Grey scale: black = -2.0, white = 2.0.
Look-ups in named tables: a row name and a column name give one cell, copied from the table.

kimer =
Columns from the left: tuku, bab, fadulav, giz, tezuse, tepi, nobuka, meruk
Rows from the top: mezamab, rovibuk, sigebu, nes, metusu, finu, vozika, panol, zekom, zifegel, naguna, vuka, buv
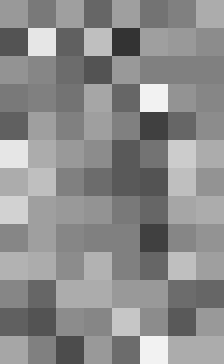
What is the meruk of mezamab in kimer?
0.7
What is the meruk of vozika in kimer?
0.3
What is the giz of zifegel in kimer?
0.8
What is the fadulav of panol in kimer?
0.4
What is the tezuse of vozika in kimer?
-0.6
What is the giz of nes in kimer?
0.6
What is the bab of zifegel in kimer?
0.7
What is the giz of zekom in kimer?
0.0
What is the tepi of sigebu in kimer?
0.0
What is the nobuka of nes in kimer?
0.3
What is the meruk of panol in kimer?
0.7
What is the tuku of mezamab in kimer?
0.4
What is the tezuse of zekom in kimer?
0.0
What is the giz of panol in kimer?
0.3
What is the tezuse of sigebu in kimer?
0.4

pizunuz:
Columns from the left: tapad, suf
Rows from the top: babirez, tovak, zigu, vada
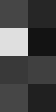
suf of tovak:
-1.7
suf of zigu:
-1.0
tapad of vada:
-0.9
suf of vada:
-1.5
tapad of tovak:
1.5
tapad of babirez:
-0.9
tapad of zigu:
-1.1
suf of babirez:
-1.4

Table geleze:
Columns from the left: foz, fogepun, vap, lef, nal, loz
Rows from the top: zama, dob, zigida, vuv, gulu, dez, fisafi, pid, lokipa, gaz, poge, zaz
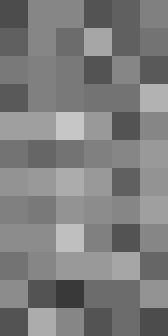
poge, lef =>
-0.3
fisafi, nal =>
-0.5
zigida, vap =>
-0.1
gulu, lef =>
0.4
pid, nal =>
0.1
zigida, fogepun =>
0.0
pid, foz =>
0.0
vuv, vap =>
-0.1
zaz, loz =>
-0.8
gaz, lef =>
0.4

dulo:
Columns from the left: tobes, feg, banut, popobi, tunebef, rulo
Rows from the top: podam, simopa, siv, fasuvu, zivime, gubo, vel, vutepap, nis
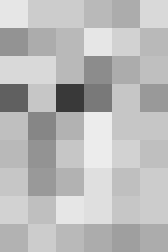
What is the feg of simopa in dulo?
0.7
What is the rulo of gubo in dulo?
1.0
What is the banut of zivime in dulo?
0.8
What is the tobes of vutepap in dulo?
1.3
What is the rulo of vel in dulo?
1.2
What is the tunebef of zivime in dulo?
1.1
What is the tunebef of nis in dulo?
0.5
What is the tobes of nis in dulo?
0.8
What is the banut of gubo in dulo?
1.1
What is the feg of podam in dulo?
1.2
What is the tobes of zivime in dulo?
1.0
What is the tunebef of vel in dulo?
1.0
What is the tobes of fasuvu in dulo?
-0.5
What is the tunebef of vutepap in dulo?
1.1
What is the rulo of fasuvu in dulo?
0.4
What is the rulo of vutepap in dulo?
1.2
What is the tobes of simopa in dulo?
0.3
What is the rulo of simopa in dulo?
0.9
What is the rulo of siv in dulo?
1.0
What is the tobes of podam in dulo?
1.6
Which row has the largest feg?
siv

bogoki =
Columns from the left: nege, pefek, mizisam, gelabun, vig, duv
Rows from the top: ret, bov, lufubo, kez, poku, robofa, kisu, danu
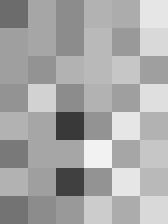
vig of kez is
0.5
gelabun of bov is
0.9
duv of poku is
0.8
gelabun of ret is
0.8
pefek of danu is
0.2
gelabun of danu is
1.2
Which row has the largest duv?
ret

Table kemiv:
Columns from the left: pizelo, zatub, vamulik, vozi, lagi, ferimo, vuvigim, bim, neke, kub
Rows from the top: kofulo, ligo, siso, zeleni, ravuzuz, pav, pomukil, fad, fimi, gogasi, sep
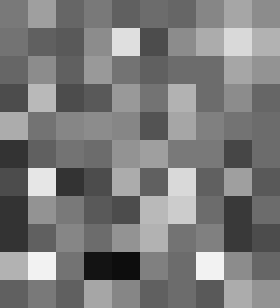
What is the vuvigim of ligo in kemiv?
0.2
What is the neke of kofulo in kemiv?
0.6
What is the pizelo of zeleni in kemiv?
-0.8
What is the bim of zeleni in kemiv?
-0.3
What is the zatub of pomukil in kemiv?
1.6
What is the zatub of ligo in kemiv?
-0.5

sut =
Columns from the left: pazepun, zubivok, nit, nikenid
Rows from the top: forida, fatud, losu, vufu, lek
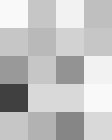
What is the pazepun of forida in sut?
1.9
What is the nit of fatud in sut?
1.3
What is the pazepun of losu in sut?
0.4
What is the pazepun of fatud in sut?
1.1
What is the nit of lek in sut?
0.1
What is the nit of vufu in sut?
1.4
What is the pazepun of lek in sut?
1.1
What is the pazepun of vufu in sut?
-1.0
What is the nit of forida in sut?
1.8
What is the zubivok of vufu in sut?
1.4
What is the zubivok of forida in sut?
1.1
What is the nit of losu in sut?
0.3
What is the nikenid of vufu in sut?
1.9
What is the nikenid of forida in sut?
1.0
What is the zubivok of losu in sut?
1.1
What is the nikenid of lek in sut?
1.4
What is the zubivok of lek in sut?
0.8
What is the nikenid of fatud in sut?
1.1

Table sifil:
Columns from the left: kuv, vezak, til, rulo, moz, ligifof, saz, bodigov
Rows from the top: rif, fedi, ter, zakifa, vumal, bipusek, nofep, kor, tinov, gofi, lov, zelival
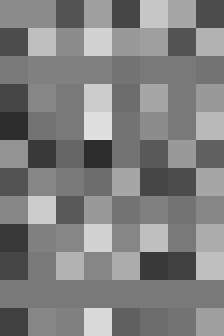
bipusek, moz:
-0.2
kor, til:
-0.6
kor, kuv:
0.1
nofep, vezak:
0.1
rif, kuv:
0.2
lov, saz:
-0.1
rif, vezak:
0.2
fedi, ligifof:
0.5
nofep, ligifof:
-0.9
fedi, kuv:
-0.8
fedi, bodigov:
0.8
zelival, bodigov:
0.5
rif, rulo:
0.5
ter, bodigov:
-0.2
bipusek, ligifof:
-0.6
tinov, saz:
-0.1
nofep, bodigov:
0.6
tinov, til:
0.1
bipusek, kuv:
0.3

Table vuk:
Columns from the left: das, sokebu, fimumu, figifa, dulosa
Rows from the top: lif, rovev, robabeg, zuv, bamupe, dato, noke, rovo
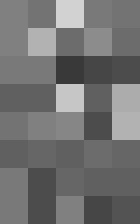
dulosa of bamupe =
0.8
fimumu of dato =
-0.5
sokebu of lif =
-0.2
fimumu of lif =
1.3
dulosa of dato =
-0.4
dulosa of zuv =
0.7
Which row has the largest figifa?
rovev

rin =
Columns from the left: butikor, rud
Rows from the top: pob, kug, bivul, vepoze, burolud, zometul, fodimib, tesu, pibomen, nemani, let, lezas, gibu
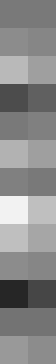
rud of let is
-0.9
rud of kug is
0.1
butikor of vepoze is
-0.8
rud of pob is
-0.1
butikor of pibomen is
1.0
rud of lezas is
-0.2
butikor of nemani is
0.2

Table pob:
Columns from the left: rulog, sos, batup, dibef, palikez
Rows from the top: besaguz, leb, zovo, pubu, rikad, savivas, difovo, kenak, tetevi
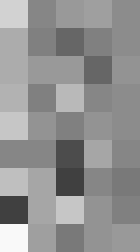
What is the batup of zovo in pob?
0.4
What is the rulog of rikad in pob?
1.1
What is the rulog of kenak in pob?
-1.0
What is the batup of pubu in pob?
0.9
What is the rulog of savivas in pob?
0.1
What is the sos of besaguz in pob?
0.1
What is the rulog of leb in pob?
0.7
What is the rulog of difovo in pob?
1.0
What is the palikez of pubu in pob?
0.2
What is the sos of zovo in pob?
0.4
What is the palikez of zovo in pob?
0.3
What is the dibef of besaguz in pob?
0.5

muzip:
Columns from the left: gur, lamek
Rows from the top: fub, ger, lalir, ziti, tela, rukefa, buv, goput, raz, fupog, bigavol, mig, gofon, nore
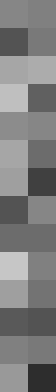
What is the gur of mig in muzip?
-0.6
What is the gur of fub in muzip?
0.1
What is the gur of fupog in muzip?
1.1
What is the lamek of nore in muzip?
-1.3
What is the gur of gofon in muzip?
0.0
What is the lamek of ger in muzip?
-0.1
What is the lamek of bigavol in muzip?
-0.2
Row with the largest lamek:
lalir

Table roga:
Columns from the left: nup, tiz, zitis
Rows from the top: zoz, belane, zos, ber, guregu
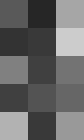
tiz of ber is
-0.7
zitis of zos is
-0.2
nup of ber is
-1.0
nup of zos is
0.0
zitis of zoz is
0.6
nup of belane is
-1.2
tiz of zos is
-1.0
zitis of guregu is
0.4
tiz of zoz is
-1.4
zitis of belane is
1.2
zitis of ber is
-0.4
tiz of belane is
-1.1
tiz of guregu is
-1.1
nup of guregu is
0.8

